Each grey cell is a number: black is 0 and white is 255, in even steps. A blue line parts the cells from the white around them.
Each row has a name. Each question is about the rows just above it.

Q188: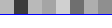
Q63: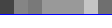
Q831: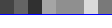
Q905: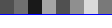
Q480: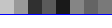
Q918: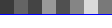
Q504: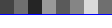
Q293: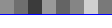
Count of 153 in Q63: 3
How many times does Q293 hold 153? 1

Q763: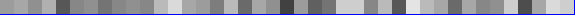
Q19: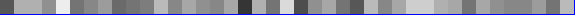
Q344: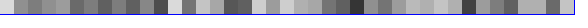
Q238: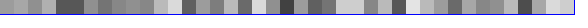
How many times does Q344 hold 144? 3
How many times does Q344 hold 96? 5
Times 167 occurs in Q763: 6

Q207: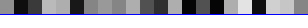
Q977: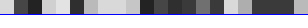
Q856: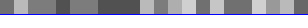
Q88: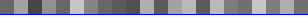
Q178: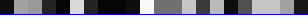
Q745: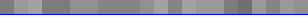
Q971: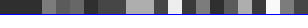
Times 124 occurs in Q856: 5
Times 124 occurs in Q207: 0
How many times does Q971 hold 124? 3
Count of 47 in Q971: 5

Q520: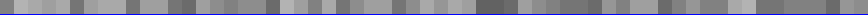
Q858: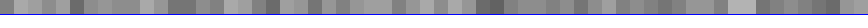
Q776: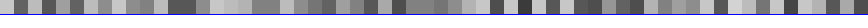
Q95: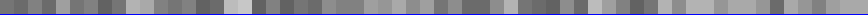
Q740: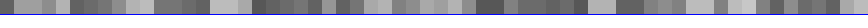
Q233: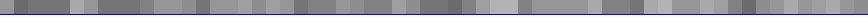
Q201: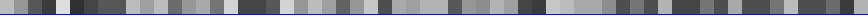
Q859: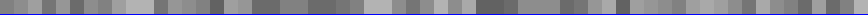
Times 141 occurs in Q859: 12
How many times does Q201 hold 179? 5
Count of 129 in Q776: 7
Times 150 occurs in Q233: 17
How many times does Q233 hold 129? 10
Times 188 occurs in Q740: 7

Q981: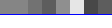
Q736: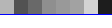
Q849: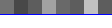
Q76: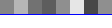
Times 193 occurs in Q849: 1
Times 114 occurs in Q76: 1
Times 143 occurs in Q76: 2
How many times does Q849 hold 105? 1
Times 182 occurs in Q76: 1
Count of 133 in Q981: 2

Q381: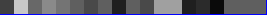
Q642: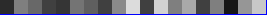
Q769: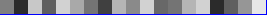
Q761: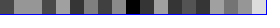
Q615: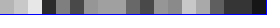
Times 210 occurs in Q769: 3
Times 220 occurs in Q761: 1
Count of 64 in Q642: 4
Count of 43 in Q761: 0
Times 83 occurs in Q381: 0
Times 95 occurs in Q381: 6

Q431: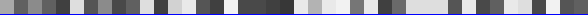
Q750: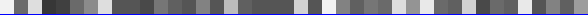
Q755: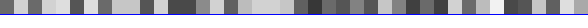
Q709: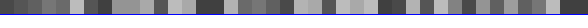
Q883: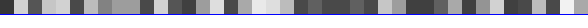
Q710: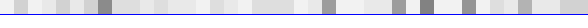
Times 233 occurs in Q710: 12
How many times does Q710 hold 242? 11
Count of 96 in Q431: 5
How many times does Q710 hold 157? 2
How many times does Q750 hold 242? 2

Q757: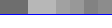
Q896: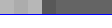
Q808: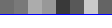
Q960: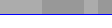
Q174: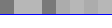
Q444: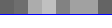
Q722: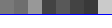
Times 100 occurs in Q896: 4
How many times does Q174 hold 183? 4
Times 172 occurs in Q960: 4

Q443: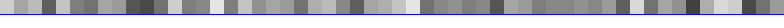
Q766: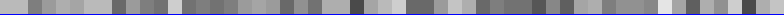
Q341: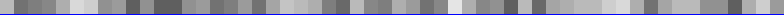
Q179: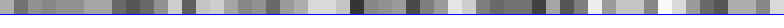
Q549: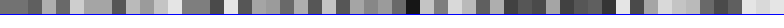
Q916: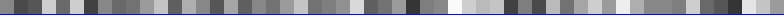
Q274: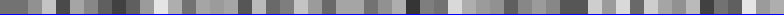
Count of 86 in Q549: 6
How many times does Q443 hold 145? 4
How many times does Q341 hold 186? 8
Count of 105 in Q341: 2
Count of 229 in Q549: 5

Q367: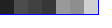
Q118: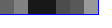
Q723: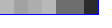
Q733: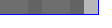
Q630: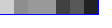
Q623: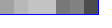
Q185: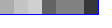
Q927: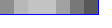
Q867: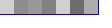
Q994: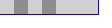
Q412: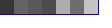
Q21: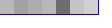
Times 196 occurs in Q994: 0
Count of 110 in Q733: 4
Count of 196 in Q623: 2
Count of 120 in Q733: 0
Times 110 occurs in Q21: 1
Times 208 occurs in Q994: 5

